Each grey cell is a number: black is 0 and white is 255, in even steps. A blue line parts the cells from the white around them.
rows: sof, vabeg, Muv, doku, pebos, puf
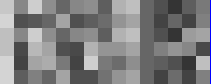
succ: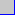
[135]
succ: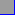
[164]
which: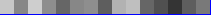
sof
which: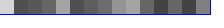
vabeg
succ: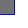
[148]
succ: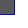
[102]

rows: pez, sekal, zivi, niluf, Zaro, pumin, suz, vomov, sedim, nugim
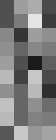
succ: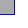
[74]
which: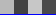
pumin
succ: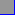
[164]
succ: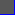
[199]
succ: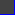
[199]
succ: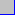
[102]
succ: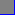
[123]

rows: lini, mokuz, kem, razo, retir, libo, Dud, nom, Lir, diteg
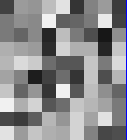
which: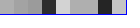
razo
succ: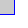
[109]
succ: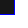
[143]
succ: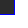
[211]
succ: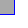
[211]
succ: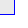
[65]

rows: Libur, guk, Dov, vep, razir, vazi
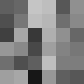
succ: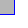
[111]
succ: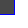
[159]

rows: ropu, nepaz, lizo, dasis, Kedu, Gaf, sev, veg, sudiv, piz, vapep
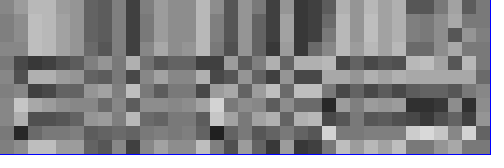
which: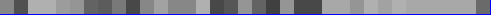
Gaf
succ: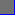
[86]

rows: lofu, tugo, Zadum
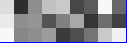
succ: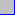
[201]
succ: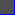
[116]
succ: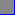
[142]
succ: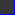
[110]

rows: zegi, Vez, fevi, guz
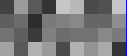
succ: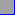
[89]
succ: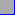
[52]

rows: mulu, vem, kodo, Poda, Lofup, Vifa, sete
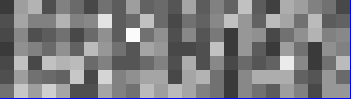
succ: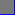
[58]
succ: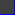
[173]

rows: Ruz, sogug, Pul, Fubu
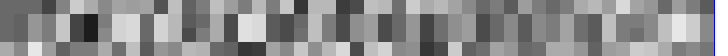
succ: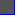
[191]
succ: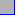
[105]
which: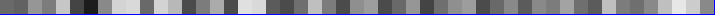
Pul
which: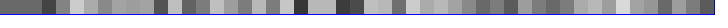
Ruz
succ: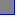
[204]

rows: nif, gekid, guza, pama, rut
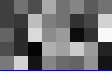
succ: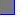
[210]
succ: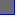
[100]
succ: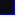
[50]
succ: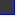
[190]

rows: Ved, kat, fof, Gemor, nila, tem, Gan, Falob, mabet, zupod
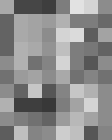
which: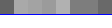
kat
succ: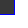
[125]
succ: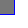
[99]
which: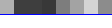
Falob
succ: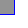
[191]
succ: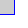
[191]
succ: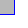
[163]

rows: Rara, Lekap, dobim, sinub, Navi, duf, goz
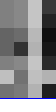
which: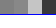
Rara
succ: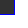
[178]
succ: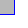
[15]
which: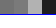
goz

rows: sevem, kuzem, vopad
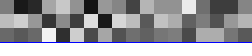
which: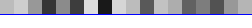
kuzem
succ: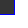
[139]
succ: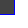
[181]

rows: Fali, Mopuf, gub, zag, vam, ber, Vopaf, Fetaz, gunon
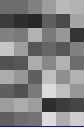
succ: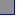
[178]
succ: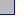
[178]
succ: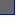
[87]
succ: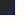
[95]
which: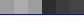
Fetaz

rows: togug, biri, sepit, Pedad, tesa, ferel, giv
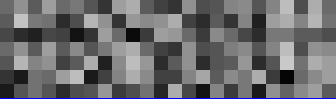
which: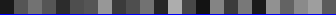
giv
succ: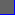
[138]
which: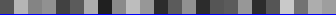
tesa
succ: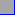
[91]
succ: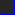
[173]
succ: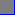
[138]

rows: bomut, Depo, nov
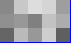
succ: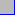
[152]
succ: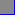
[200]
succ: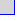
[158]
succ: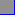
[152]
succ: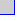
[95]

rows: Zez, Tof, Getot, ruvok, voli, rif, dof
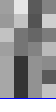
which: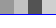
Tof
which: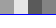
Zez
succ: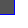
[207]
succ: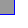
[194]

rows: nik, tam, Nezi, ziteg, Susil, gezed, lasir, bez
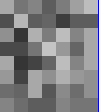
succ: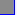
[109]
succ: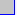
[152]
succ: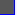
[138]
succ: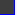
[93]
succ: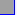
[189]

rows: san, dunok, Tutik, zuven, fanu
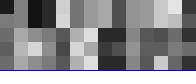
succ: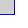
[115]
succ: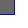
[49]

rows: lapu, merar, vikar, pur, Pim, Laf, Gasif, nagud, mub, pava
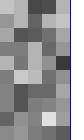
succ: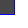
[77]
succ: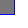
[180]
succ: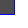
[180]
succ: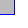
[113]
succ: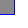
[150]
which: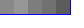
pava
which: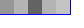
merar

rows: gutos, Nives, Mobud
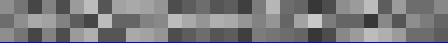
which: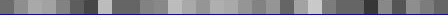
Nives
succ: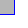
[109]

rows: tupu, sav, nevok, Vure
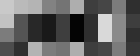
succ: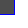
[47]
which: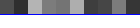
Vure
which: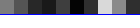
nevok
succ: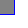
[116]

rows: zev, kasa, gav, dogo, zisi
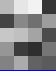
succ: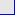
[242]
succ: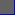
[91]
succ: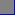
[171]

